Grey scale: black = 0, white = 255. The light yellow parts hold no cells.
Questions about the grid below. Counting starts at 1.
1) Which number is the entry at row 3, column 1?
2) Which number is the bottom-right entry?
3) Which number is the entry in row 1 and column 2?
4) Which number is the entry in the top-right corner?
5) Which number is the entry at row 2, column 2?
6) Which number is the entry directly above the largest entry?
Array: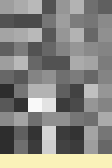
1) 164
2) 103
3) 171
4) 95
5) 74
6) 179

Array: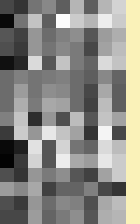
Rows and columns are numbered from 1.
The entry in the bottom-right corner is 181
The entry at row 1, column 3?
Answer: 116
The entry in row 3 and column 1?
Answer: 86
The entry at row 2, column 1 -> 9
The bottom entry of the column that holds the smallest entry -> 71
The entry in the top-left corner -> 71
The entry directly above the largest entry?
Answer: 94
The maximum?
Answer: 252
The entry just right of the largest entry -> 203
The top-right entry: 211
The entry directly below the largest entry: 128
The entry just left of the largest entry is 94
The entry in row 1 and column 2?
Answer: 52
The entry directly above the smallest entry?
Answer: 9
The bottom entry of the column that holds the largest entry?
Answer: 122
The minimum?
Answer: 3
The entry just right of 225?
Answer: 86
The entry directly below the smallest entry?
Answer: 79

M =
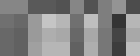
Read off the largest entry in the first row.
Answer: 148
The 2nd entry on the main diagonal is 104
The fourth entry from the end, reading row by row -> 174
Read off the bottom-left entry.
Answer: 104
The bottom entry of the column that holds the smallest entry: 60
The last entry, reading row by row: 190
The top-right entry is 76
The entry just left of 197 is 154
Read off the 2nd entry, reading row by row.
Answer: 134
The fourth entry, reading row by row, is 89
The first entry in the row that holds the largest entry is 112
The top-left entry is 134

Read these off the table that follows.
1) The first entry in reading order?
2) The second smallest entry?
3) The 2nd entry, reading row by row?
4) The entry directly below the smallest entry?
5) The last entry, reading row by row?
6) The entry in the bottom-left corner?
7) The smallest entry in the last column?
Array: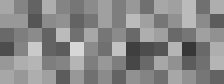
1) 167
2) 63
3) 132
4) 92
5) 99
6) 167
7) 92

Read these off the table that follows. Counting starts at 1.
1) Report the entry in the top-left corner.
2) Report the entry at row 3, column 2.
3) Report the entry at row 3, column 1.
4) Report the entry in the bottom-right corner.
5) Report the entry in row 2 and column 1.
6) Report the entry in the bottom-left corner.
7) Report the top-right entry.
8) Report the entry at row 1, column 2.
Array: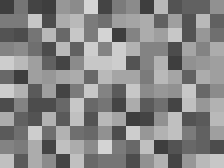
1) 62
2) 76
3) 83
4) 199
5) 123
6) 192
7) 145
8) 117

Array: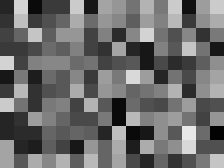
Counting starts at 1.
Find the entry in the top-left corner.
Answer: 37
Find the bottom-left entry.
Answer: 164
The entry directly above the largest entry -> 115
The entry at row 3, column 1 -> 66
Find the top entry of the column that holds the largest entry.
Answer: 16
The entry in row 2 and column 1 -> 50
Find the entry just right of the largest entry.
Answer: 107
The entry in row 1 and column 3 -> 10
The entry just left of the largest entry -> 88
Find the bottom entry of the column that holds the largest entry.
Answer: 80
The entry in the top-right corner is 203
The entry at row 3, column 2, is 101
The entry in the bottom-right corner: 197
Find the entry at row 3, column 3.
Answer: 197
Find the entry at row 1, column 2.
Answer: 211
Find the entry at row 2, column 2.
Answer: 191
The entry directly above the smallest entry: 150

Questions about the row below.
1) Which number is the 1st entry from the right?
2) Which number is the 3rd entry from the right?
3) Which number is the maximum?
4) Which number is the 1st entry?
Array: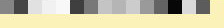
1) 92
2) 7
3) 248
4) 133

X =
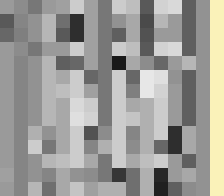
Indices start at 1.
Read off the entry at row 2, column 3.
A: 146
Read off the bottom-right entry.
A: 146
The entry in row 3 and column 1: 103
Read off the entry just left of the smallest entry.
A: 119
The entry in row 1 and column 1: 154
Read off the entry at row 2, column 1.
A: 89
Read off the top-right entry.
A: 146
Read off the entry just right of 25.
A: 168
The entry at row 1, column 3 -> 119
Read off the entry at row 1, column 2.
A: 140
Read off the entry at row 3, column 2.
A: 127
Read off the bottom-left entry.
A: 154
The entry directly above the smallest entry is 204
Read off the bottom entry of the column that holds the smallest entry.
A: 176
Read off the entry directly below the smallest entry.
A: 204
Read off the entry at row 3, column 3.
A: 146
